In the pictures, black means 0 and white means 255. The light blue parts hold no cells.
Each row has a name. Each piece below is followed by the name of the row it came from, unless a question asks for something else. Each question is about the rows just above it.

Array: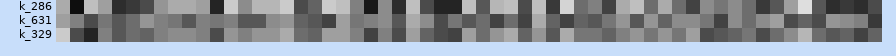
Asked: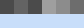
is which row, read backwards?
k_631
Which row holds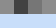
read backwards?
k_631
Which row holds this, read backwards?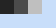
k_286
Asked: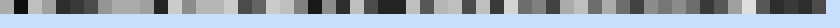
k_286
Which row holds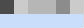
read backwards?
k_286

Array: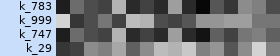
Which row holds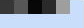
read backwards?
k_783
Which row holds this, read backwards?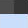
k_999
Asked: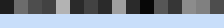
k_783

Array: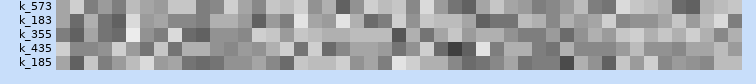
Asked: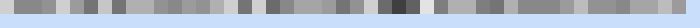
k_435
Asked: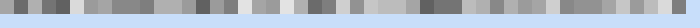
k_183
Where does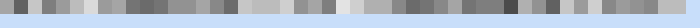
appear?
k_185

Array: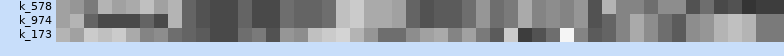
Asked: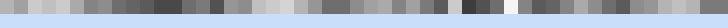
k_173
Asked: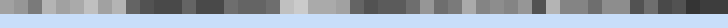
k_578
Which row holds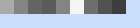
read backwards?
k_173
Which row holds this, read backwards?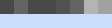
k_578
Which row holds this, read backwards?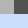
k_578

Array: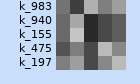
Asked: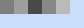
k_197
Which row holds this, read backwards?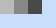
k_197
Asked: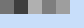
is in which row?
k_983
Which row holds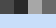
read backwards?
k_940
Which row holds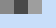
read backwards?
k_197

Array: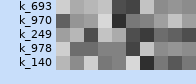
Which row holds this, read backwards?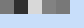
k_140
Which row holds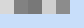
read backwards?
k_140
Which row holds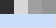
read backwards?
k_970
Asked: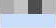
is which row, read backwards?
k_249
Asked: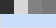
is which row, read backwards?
k_140

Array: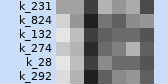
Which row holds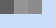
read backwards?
k_292
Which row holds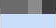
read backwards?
k_28
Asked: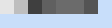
k_132
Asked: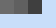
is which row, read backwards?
k_132

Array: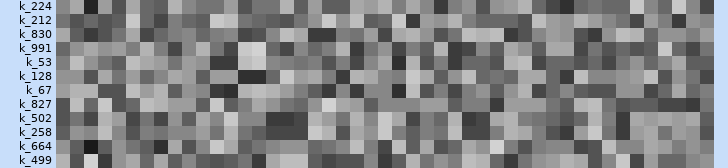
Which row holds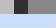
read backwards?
k_67
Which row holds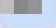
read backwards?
k_258
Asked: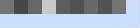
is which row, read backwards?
k_991

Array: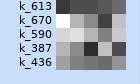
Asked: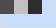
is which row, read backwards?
k_387
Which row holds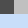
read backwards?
k_387
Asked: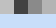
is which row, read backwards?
k_670

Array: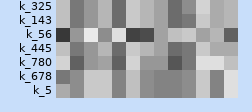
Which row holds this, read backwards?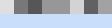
k_780
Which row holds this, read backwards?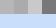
k_143

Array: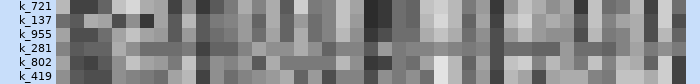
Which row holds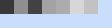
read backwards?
k_721
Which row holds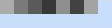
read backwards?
k_721
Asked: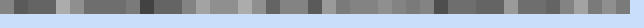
k_281
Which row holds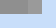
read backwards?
k_955
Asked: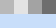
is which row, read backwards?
k_802

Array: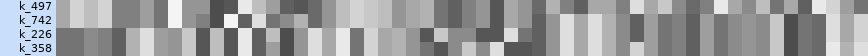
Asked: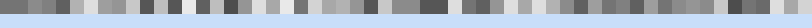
k_226
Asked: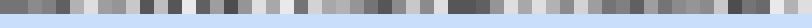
k_358
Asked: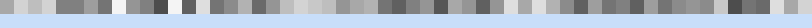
k_742
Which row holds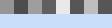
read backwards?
k_358
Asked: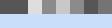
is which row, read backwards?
k_358

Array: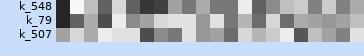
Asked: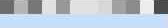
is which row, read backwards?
k_79
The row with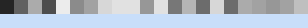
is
k_79

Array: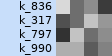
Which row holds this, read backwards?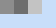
k_797
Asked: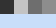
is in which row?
k_797
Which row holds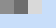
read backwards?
k_836
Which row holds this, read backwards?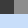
k_836

